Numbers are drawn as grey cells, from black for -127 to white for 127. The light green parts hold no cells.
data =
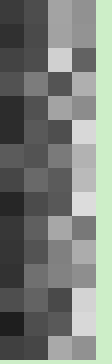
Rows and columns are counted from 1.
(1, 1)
-68
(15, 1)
-63
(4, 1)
-45
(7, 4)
50
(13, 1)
-49
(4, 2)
-3
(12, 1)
-77
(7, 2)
-44
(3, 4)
-29
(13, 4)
83
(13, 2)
-28
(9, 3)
-39
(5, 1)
-83
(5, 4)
12
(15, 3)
41
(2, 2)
-53
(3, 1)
-60
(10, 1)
-72

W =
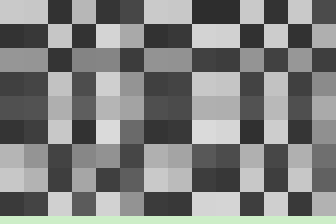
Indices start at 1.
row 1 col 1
73
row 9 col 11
-65
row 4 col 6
20
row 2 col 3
70
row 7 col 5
18
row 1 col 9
-82
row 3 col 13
23
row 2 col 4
-76
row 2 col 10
81
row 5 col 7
-48
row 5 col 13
-48
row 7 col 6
-57
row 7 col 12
-56
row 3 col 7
19
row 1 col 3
-77
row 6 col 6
-21
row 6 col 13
-74
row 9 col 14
50
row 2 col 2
-71
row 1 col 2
71
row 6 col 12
77
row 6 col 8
-71
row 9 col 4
-36
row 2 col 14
47
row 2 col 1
-76
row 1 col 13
73
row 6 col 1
-75
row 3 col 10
-66
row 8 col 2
51
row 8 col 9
-66
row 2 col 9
83
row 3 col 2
21
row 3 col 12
-62
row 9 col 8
-71
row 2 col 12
76
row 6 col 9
90
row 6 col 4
-77

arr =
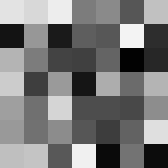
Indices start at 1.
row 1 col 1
99
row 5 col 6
-55
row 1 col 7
65
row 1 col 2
88
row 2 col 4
-33
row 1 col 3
109
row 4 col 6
-20
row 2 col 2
23
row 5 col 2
-15
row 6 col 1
25
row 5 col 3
85
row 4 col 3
26

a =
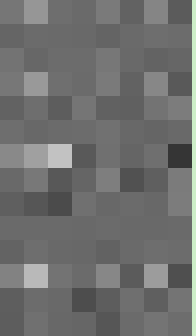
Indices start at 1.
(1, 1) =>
-9
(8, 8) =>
-4
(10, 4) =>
-22
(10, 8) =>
-21
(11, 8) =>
-19
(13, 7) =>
-32
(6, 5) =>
-14
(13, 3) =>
-22
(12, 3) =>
-12
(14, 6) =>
-20
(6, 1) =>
-17
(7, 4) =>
-38
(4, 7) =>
7
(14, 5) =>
-41
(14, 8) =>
-18
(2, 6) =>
-21
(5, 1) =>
-29
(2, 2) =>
-20
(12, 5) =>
7
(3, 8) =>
-25
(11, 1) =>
-28
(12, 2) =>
57
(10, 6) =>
-22
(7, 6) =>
-26
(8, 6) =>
-46
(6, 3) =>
-20
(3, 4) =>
-19
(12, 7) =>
28
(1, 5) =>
-5
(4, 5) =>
-5
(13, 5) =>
-34
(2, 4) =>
-22
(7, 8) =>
-74
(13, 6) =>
-16

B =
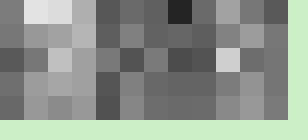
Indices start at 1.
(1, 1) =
-2
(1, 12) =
-39
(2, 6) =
0
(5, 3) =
11
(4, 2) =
28
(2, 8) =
-26
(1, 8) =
-90
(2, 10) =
1
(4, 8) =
-27
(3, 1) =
-39
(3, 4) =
32
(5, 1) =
-23
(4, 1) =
-15
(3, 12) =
-11
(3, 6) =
-44
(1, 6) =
-21

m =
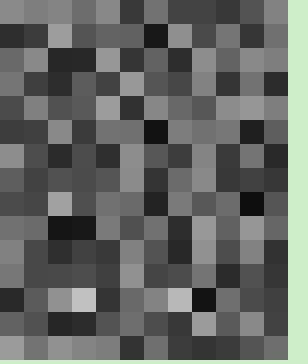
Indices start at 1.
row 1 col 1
10
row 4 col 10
-74
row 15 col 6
-76
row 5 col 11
22
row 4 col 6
24
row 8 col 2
-61
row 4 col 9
2
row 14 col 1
-29
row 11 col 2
-55
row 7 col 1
13
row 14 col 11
9
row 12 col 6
17
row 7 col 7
-40
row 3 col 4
-87
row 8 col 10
-71
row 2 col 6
-30
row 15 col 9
-75
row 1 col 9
-60
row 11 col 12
-77
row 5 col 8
-23
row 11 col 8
-87
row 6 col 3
9
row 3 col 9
13
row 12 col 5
-63
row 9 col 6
-21
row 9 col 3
33
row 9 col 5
-14
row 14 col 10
-37
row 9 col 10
-19
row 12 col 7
-58
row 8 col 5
-42
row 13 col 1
-86
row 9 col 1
-52
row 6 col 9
-14
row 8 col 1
-33
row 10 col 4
-103
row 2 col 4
-43

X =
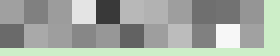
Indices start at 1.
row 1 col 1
32
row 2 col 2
41
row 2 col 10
119
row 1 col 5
-70
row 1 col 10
-13
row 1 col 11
21

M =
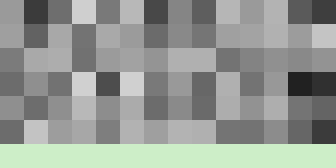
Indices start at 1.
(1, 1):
26
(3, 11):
3
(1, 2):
-68
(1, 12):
51
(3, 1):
-4
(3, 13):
9
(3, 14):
19
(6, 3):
29
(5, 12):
46
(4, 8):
25
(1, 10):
54
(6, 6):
50
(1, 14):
-65
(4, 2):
15
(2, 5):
41
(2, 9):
-10
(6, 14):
-68
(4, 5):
-50
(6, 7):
31
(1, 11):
26
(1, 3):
-17
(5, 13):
-11
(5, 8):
10
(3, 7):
20
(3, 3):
45
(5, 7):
-19

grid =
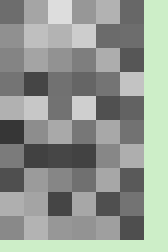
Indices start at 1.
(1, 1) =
-18
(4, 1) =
-11
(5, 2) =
71
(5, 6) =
-29
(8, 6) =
-38
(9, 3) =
-58
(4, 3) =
-14
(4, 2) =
-58
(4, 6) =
67
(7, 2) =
-62
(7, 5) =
7
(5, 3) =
-13
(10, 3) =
23
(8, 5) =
39
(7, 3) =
-57
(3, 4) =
-1
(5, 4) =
79

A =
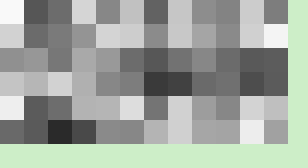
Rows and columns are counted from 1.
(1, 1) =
121
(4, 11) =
-50
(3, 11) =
-38
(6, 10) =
36
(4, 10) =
-15
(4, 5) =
7
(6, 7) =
52
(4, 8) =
-62
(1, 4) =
85
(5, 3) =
-18
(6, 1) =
-22
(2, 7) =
11
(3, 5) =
25
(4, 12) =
-36
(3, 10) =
-20
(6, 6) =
7
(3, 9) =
7
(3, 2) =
23
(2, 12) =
116
